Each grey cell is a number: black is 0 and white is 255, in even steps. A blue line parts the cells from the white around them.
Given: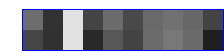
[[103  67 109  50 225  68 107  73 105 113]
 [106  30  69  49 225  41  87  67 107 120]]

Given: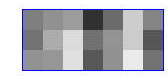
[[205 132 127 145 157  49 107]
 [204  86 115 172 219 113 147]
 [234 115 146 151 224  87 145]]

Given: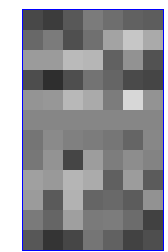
[[ 97  93  72  60  88 123 110]
 [198 170 104 123  79 112 163]
 [146  82 155 155 186 182  97]
 [ 74  69  77  46  78 115 101]
 [215 147 148 151 184 170 124]
 [134 134 134 134 134 134 134]
 [101 135 117 138 128 124 118]
 [141 131 119 147  69 157 125]
 [156  91 160 153 181 171  96]
 [ 92 146 155  90 178 101 105]
 [108  65 122 101 159 122 124]
 [ 66  78  87  52  70 117  97]]

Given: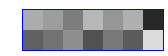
[[175  40 172 157 125 183 150]
 [ 91 220  96 114 142  81 120]]

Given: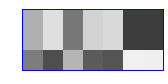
[[ 61  61 176 223 119 210 217]
 [ 61  60 176 223 119 210 217]
 [240 239 125  78 181  91  84]]

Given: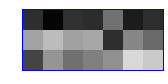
[[ 28  45  46   5  48  44 113]
 [134 105 162 188 161 167  45]
 [216 202  68 149 112 128 144]]

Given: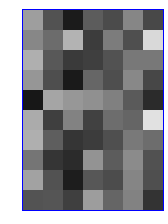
[[134  72 158  82  27  92  75]
 [ 79 217 135 108 179  60 124]
 [120 120 175  88  58  63  82]
 [136  71 150  78  26 102  78]
 [ 90  43  23 165 151 144 128]
 [101 225 171  63 130  65 109]
 [121 109 175  94  53  60  79]
 [139  81 117  53  43 147  92]
 [133  79 162  82  29  87  76]
 [130  51  83  85  63 157 101]]

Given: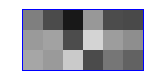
[[ 76  73 127  75  24 152]
 [157 142 154 162  76 212]
 [118  98 166 154 202  75]]

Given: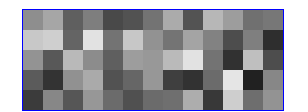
[[112 119 142 166  95 126  73  82 115 171  83 183 157]
 [127  46 200 207 100 226 115 199 146 116 164 130  77]
 [191  77 147  88 185 140  95 157 152 186 226 115  49]
 [ 33 135  91  51 145 170  82 102 151  63  50 107 229]
 [110 147  59 135  86 151 107  80 107 111 173  56 206]]
